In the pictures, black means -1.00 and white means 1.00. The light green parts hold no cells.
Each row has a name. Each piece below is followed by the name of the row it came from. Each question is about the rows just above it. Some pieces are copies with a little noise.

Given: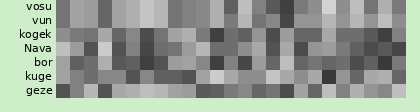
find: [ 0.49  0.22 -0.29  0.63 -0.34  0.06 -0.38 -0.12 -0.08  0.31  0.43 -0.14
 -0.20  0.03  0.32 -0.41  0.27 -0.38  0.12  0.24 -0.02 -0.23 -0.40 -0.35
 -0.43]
Nava
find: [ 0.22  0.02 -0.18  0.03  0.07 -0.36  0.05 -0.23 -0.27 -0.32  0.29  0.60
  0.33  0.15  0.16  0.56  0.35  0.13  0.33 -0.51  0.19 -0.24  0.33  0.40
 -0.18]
kuge

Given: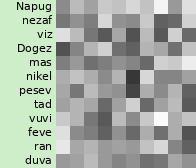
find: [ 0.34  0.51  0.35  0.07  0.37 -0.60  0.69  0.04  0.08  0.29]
nikel
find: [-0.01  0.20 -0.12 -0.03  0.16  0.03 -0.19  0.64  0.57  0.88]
mas
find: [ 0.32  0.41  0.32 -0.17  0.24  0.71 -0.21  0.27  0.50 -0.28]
tad
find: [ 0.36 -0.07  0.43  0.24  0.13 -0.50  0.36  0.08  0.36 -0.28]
pesev

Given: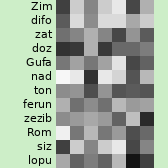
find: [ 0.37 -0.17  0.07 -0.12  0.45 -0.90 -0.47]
lopu
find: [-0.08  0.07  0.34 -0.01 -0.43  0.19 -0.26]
zat
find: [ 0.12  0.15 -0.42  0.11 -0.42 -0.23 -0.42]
ton
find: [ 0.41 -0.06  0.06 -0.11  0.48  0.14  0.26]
ferun

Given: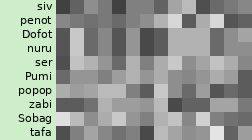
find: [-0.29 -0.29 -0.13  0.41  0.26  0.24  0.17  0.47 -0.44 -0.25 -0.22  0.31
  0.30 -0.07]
zabi
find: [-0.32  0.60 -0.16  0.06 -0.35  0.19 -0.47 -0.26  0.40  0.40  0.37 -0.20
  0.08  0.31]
Dofot
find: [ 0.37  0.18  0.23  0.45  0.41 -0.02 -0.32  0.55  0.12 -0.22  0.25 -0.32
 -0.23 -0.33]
popop

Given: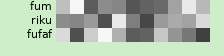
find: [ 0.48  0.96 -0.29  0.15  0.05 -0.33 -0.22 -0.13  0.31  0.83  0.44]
fum
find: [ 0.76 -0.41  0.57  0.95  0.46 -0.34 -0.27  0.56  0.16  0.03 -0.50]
fufaf
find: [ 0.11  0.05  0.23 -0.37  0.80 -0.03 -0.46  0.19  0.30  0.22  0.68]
riku

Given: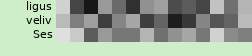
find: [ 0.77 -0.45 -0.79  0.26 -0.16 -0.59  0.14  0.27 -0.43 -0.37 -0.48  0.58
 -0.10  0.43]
ligus
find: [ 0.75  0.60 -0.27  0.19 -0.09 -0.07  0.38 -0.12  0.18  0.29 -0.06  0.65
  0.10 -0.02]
Ses

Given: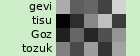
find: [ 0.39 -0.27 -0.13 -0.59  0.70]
gevi
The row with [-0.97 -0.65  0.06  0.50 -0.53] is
tisu
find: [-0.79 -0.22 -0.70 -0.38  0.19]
Goz
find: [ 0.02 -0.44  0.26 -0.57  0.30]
tozuk

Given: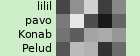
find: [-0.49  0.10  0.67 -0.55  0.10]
lilil
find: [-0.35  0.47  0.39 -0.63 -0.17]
Pelud
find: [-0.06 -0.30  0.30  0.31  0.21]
Konab

